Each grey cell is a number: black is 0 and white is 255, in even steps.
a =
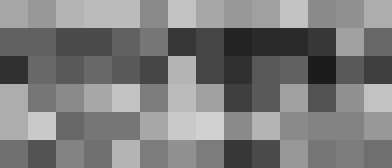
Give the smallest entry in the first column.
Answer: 48
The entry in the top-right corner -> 173
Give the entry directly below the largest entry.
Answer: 124
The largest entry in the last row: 180
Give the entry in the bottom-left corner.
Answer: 111
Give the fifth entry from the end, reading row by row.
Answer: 75
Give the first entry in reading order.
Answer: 167
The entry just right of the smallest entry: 89
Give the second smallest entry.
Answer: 35
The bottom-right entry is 111
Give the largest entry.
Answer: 209
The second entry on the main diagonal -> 97
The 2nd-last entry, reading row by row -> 124
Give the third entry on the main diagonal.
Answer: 89
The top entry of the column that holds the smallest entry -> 138
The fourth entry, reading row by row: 187
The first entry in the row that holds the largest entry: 173
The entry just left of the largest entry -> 201
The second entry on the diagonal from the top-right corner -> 160
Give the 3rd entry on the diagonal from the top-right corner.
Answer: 28
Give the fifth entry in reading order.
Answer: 187
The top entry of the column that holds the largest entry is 167
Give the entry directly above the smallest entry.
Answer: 55
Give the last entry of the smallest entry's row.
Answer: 63
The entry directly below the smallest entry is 82

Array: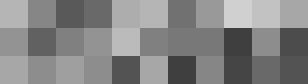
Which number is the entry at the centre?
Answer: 128
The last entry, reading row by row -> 83
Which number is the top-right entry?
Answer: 167
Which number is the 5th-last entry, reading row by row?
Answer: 63
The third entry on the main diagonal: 159
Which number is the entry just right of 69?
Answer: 105
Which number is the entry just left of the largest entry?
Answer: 153
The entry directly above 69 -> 63
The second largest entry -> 194
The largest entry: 208

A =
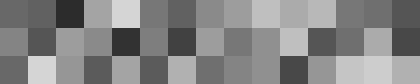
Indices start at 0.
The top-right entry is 85
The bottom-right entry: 177
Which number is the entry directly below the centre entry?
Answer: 111
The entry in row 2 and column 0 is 104
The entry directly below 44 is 157
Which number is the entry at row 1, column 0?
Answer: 132
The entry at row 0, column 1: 97
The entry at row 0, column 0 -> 104
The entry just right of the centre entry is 119
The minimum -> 44

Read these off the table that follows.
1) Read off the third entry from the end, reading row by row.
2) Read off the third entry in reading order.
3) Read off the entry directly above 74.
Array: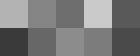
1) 140
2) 110
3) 89
